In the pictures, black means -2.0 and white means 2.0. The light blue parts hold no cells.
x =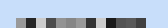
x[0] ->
0.4
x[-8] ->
0.1
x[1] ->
-1.4

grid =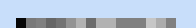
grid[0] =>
-1.9
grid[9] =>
0.8
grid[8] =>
0.8
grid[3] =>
-0.4
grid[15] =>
0.0

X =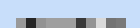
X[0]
0.4
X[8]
1.4
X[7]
0.3
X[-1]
-0.1

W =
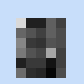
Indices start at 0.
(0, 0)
1.4
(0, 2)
-1.5
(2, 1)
-1.1
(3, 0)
-0.1
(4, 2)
-1.1
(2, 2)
-1.2
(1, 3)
-0.5
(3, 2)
-0.9

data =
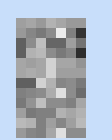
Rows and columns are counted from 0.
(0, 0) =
0.5
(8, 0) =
-0.1
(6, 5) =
0.2
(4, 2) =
0.6
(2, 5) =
0.5
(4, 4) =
0.6
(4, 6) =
0.3
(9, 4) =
0.8
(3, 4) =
-0.1
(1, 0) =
0.4
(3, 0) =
-0.5
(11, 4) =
1.5
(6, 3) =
0.8
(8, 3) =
0.2
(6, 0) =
-0.5
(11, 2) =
0.0
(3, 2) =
0.9
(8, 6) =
0.6
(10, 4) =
0.1
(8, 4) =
0.2
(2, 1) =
0.2
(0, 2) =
0.4
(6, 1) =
-0.5
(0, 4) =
0.6
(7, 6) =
-0.3
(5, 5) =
0.5
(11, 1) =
0.1

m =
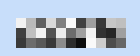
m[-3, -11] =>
1.8
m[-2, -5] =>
0.5
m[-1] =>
[-1.1, -0.3, -0.6, -1.1, 0.2, -1.3, -1.8, 1.9, 1.2, -0.8, -0.4]
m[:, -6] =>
[1.9, -0.3, -1.3]
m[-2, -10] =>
1.0
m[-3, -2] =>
1.1
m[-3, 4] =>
0.0

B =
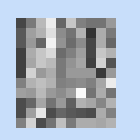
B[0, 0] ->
-0.9
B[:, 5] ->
[1.1, -0.2, -0.3, 0.0, 0.3, 0.4, 0.1, 0.5, -0.5, -0.6, -0.1]
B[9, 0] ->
-0.8
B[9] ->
[-0.8, 0.5, 1.6, -0.8, -0.4, -0.6, -0.7, -0.8, 0.7, 0.0]
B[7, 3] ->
0.4
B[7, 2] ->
0.9
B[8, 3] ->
-0.2
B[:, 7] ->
[-0.2, -1.2, -0.9, -0.9, -1.0, 0.4, 0.0, -0.2, 0.6, -0.8, 0.7]
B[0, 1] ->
-0.1
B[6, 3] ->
0.8
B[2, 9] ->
-0.4
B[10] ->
[0.0, 1.3, -0.8, -0.2, 1.0, -0.1, 0.7, 0.7, 0.6, 0.8]
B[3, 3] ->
1.4
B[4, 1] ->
0.6
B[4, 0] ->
-1.0
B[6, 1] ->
0.8
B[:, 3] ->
[1.7, 1.5, 1.8, 1.4, 0.9, 0.7, 0.8, 0.4, -0.2, -0.8, -0.2]
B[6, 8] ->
0.6
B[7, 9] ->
-0.2
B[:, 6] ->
[0.0, 0.8, 0.2, 0.5, 0.6, 0.4, 0.2, 1.9, 0.8, -0.7, 0.7]
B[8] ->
[-0.8, -0.4, 0.6, -0.2, 0.4, -0.5, 0.8, 0.6, 0.1, 0.8]
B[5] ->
[-1.0, 1.3, 0.4, 0.7, -0.1, 0.4, 0.4, 0.4, -1.1, 0.4]
